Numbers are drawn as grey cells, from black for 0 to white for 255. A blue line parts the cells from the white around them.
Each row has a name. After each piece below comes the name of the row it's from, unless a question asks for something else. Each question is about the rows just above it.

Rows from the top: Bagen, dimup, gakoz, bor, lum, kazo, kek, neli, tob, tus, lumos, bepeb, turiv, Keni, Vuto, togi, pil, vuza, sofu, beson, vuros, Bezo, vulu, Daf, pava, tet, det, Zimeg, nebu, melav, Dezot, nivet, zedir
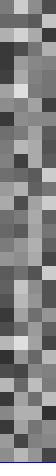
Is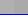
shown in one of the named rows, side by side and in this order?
no
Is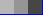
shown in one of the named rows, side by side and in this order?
yes
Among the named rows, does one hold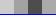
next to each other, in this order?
no

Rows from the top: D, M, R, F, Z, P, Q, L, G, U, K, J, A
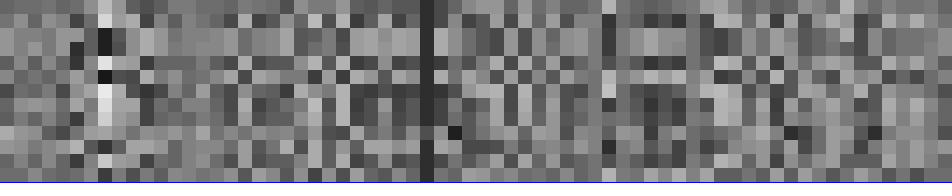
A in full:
[109 109 135 109 101 109 135  60 122  79 122  94 135 129 115 122 142  87
 156 135  87 142  67 142  79 156 101  87 135 101  46 115 101 156 149 122
 135 109 115 101 135 101 115 178 122 115 163 135 171 129 163  94  94 115
  94 156  94 156 122  87 115 156 129  87 115  79 109 109]
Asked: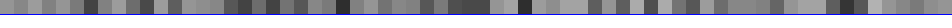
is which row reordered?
K
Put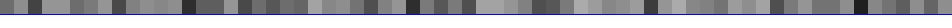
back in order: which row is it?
F
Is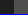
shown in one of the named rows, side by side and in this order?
yes
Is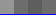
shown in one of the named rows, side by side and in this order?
yes
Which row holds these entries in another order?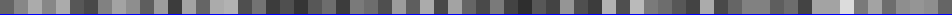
L
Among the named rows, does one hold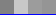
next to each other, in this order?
yes

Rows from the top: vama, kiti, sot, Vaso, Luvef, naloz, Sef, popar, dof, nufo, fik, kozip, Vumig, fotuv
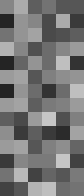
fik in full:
[155 163  86 128 142 101]
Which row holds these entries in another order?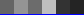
Luvef
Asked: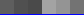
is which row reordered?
sot

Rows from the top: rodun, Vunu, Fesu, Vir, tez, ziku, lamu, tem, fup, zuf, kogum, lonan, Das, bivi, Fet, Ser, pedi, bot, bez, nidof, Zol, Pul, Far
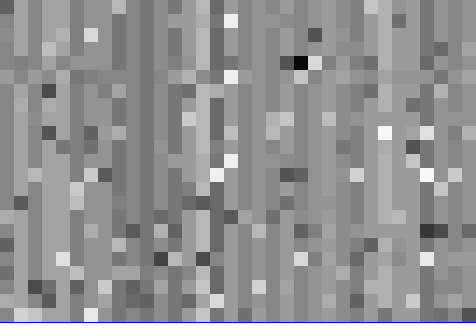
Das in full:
[134 163 183 163 163 127 202  90 119 134 119 140 119 155 171 239 155 134
 147 134  83  98 147 155 147 209 155 177 155 155 247 147 202 147]
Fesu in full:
[140 163 134 163 177 127 217 147 119 134 119 140 119 155 183 105 155 134
 147 134 155 134  83 155 147 127 155 177 155 155 119 147 134 147]
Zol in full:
[134 163  75 112 163  98 147 202 119  98 119 163 119 155 196 105 155 134
 209 134 163 134 147 155 140 127 177 177 155 155 119 134 134 147]
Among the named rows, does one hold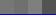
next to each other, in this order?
no
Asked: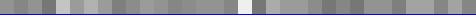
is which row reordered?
lonan
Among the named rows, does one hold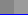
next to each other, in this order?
yes

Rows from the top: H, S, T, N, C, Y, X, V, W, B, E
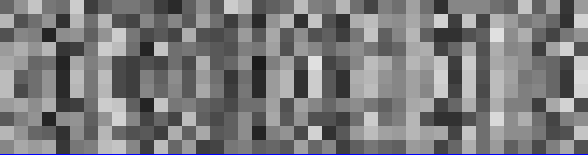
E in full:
[134 168 155 168  55 119 127 188 196 134  62 188 103 155  62  68 119 127
  96 103  89 161 103 134  62  96 119 103  96 155 147  68 103 174 111 155
  96 127  74 127 168  81]
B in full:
[182 147 103  96  49 141  89 182 103  81  89  62 174  96 168  89  96 141
  36 127 147  74 210  49  89 155 188 161 155 182 161 168  68 196 111 168
 141 141 119  74  81 196]

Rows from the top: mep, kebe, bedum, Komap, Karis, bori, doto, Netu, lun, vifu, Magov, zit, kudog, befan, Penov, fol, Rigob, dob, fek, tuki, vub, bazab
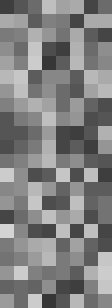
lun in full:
[ 85 122 135 191 135 149  77  85]
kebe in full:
[170 162  92 128 122  69 170 170]
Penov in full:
[149 122 198  77  85 191  99 115]
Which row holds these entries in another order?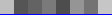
Penov

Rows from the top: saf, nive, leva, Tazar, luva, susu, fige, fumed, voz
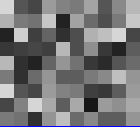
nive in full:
[177 122 114 199  34 163 107  78 122 199]
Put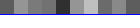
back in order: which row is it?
voz
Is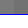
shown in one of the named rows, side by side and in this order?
yes
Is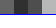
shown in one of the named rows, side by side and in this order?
no

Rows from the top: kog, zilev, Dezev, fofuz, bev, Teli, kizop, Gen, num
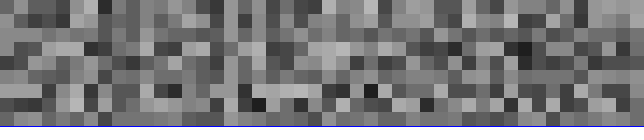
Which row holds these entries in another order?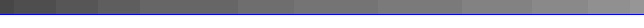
num
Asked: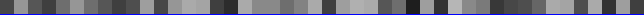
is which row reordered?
Gen
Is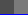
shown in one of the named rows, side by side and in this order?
yes

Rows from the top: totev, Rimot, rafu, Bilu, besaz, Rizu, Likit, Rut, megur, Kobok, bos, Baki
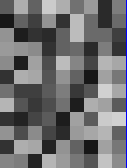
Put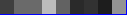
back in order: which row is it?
rafu
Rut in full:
[181  85  56  77 113  29 174 161  91]
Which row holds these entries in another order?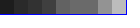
rafu

